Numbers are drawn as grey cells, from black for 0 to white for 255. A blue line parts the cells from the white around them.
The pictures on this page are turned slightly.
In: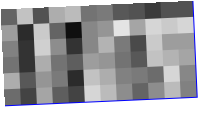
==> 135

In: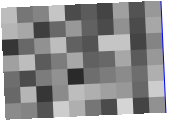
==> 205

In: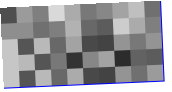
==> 92

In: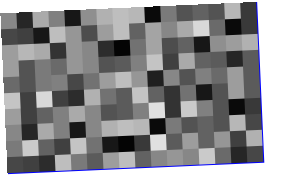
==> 177

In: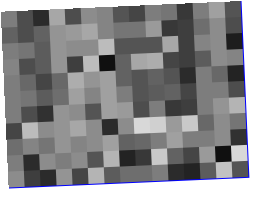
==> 216

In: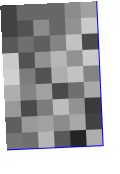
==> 66

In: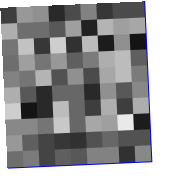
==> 82

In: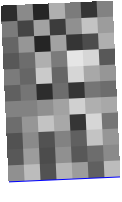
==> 138

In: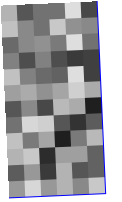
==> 98
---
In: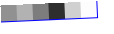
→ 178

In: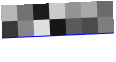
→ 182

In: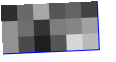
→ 168

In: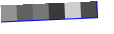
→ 118

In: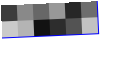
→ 180

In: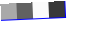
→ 97
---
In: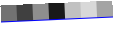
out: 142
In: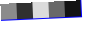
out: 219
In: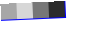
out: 119
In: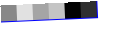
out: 165
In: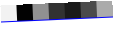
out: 145
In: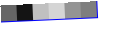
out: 192
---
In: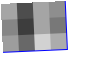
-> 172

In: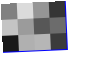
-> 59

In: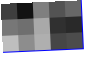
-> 76

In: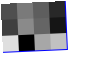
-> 193

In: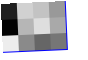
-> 118

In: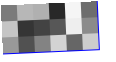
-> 205

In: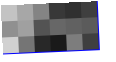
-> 63

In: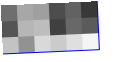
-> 245
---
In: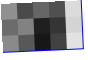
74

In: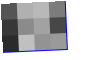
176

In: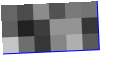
75

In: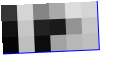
213

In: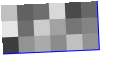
97

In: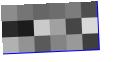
117

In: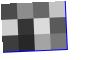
141
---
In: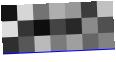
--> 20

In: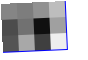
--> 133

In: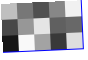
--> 191

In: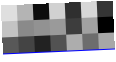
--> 223

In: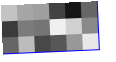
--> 195

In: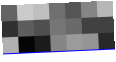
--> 100

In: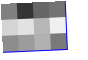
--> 128

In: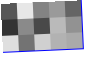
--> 87

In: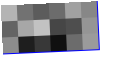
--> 180

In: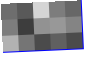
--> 110
